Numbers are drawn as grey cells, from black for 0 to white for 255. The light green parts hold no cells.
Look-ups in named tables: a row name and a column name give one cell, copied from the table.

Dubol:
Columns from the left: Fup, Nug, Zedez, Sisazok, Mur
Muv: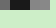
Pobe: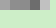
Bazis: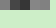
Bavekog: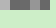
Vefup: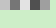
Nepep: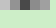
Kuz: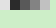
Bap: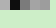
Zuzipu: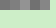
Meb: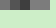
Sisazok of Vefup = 80
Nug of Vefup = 118
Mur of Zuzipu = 134
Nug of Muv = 26
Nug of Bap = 14
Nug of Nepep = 147
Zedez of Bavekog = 106
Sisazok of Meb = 126
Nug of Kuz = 43
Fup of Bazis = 127
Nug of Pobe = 142
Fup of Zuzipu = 118
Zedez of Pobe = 140
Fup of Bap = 177
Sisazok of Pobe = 109
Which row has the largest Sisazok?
Bap

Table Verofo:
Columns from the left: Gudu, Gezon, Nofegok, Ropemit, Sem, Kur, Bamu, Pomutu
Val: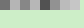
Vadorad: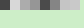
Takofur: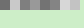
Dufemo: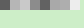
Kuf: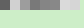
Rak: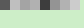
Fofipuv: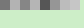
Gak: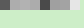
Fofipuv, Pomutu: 198
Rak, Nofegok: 164
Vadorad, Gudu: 69
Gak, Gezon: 173
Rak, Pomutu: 204
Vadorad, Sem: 75
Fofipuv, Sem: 86
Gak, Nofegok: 178
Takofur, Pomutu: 195
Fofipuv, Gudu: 119
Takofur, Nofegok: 127
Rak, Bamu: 178
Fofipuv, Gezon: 179
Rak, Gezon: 191
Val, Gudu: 114
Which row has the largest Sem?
Kuf

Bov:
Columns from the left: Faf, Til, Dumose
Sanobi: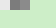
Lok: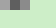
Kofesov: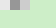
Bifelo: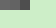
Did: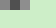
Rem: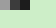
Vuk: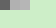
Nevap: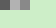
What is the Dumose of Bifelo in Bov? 78
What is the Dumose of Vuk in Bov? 182
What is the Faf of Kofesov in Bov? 232
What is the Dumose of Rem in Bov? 28
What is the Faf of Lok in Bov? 163
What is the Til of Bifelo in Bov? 99
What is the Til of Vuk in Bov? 177
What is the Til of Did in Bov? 80
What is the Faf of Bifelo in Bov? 103
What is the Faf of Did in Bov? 134

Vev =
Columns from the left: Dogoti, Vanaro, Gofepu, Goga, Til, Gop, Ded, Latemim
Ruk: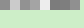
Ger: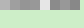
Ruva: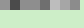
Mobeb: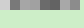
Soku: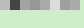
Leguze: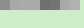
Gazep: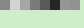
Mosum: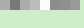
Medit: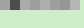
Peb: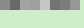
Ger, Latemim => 136
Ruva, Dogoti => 148
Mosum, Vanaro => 120
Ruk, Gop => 124
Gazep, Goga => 122
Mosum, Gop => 141
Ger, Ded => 152
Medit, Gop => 159
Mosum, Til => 251
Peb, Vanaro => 105
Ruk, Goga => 164
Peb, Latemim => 151
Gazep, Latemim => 145
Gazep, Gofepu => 166
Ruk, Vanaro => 203

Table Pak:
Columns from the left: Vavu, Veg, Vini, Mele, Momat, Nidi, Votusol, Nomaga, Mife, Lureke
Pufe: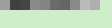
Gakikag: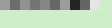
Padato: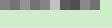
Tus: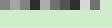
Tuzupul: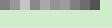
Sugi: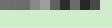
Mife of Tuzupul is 109
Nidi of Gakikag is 102
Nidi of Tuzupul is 148
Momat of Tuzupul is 169
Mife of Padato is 136
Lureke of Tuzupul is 82
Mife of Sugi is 39
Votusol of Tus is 83
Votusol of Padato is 90
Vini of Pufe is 70
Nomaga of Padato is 80
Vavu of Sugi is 112
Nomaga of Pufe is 138
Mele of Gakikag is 117
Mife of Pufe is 186

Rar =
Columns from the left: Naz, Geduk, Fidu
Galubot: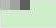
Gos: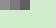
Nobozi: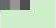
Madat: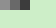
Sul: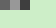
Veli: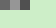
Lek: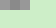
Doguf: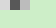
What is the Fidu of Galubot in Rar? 95
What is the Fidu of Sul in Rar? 62
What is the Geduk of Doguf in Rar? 88
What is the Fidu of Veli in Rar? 80
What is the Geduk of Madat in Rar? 105
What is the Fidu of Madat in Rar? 60
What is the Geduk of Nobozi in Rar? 150

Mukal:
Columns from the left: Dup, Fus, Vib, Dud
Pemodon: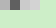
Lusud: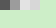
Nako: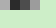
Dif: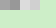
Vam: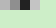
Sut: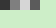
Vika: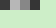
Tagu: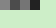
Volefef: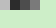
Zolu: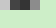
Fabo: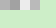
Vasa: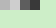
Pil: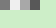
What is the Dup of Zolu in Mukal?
199
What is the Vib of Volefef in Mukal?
77
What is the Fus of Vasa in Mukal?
206
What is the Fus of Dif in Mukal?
152
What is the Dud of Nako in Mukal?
156
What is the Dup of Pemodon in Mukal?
181
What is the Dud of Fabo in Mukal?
186
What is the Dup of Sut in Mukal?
53
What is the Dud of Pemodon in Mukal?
211
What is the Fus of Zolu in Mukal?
68
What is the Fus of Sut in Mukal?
127
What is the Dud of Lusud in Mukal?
215

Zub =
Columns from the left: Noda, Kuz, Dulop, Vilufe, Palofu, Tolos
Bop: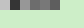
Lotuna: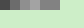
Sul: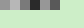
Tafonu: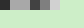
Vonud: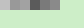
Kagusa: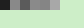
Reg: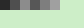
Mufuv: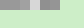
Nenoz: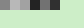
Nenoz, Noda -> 133
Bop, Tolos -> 94
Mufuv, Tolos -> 149
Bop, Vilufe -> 109
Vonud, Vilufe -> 91
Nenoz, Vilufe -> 35

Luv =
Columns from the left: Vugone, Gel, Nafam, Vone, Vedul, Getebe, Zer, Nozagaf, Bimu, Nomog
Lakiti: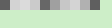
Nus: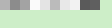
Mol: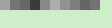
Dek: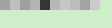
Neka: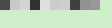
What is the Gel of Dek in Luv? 191
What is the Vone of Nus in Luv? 250
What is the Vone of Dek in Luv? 180
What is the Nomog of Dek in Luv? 203
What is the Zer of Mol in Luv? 146
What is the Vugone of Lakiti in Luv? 95
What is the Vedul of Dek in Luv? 53
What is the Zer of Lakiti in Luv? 199
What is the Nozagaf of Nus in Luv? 242
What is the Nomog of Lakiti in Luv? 95
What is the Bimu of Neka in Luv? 145
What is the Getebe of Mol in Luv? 174
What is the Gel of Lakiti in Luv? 211
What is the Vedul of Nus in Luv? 228
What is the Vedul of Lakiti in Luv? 103
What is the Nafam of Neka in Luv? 211
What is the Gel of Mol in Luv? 116
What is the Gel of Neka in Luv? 201
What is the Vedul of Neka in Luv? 223
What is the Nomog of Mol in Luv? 115
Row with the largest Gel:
Lakiti

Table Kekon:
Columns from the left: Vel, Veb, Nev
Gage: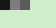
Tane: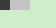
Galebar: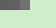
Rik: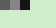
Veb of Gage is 125
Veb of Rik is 133
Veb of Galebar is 96
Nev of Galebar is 113
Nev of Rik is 20
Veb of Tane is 195
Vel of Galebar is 95
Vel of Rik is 93
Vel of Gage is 23
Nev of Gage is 91
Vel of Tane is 58
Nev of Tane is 196

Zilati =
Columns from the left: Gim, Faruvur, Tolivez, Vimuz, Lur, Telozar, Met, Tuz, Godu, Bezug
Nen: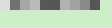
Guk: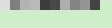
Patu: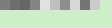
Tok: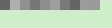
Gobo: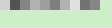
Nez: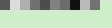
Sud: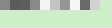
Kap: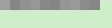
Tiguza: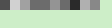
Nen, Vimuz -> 186
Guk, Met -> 174
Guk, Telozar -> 72
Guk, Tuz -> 132
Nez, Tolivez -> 175
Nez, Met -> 108
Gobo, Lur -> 157
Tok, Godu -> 156
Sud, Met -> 149

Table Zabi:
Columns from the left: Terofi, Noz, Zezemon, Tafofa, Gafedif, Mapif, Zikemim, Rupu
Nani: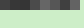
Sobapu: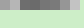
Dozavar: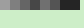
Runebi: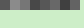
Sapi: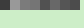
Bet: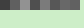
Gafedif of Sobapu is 118
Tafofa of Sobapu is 107
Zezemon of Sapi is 123
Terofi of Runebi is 87
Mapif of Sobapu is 122
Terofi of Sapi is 60
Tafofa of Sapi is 117
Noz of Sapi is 153
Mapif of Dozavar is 84
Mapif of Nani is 86
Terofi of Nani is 65

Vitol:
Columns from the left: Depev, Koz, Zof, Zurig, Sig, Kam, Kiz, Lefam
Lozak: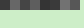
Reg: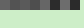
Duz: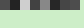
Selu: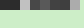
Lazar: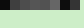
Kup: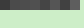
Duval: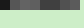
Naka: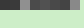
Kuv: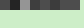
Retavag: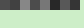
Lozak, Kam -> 58
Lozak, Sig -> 52
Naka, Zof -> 144
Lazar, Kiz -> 13
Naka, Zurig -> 75
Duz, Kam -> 39
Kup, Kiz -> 65
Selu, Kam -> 66
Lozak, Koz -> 103
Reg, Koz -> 83
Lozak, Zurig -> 94
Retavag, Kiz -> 88
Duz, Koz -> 35
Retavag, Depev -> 77
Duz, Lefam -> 77
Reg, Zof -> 90
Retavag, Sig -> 119
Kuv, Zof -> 149
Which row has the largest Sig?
Duz

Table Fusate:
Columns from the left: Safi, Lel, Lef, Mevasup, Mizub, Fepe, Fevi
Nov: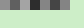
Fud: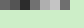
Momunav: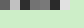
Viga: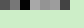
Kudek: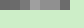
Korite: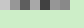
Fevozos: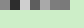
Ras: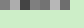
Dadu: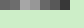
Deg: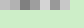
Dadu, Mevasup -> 151
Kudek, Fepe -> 144
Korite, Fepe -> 150
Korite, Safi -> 199
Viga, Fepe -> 157
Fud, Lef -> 44
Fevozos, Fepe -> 125
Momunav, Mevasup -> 115
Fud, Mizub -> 175
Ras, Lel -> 173
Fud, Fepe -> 196
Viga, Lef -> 3
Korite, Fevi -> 137
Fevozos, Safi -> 136
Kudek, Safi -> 105
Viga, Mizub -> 148
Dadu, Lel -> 109
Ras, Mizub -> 115
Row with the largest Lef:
Fevozos

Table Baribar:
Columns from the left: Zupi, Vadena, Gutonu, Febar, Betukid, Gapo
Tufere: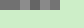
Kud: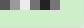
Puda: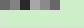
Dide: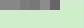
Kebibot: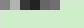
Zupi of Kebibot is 132
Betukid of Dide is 140
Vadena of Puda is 130
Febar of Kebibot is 34
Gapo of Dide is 101
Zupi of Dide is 135
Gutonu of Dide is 124
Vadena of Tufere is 113
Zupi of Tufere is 114
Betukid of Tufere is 137
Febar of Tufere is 101
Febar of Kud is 114
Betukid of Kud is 34
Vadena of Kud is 154
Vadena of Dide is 135
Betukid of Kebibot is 102
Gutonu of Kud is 235
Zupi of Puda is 105
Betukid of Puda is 138
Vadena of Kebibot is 179
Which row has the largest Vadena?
Kebibot

